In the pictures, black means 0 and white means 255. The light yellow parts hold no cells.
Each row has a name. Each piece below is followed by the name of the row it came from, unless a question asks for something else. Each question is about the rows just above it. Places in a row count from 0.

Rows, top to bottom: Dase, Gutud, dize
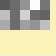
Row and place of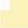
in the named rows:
Dase, 3
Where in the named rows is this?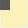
Dase, 0
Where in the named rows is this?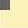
Gutud, 4
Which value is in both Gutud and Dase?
[108]

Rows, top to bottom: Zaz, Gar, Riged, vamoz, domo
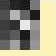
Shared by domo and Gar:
[101]
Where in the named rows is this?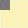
Zaz, 3
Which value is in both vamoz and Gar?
[27]
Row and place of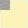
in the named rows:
domo, 1
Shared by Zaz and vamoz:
[27]
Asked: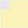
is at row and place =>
Riged, 2
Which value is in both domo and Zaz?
[59]

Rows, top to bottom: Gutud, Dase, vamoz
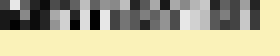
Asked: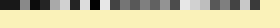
Dase
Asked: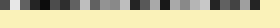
Gutud
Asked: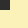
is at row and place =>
Gutud, 6
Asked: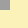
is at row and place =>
Gutud, 24
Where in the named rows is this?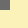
vamoz, 15

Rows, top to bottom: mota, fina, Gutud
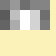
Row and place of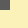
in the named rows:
fina, 0
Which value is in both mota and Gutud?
[123]
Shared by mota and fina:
[111]
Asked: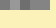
mota

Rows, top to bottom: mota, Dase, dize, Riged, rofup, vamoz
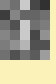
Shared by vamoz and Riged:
[112]
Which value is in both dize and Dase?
[112]

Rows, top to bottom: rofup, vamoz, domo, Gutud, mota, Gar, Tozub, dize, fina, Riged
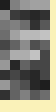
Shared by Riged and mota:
[99]
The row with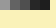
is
fina
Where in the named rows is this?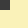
vamoz, 1

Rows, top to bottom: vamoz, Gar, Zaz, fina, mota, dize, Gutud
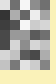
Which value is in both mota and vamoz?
[141]
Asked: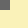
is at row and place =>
Gar, 2
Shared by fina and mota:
[73]
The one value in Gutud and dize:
[194]
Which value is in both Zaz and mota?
[214]
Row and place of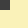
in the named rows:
Zaz, 0

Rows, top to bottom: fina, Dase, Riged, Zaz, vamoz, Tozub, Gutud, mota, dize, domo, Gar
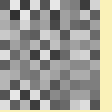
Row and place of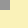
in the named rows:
dize, 6
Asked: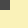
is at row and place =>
Riged, 5
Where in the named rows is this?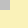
vamoz, 5
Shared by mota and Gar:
[182]

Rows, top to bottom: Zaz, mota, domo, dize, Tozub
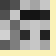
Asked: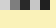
dize
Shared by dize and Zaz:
[198]
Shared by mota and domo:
[198]
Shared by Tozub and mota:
[198]
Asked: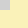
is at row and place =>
dize, 0

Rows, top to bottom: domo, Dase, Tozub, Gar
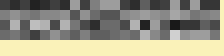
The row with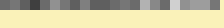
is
Gar
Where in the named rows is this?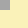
Dase, 17
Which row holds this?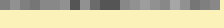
Dase

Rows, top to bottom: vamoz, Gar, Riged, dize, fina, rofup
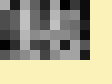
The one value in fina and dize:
[56]
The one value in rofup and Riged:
[118]
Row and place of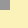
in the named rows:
dize, 4

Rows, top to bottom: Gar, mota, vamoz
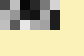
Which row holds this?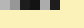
mota
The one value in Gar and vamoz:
[191]
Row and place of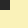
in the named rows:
Gar, 3

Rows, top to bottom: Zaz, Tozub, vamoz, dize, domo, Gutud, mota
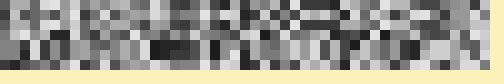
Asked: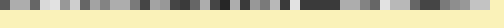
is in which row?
vamoz
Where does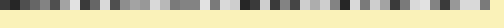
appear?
mota
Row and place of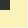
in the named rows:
domo, 18
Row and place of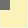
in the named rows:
Tozub, 9
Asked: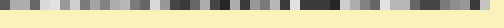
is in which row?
Zaz
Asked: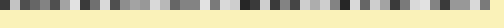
Tozub

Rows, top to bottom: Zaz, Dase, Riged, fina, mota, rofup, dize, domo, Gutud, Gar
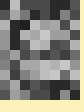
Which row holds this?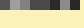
Gar
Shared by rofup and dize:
[74]
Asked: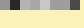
fina
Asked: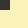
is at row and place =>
Gutud, 2

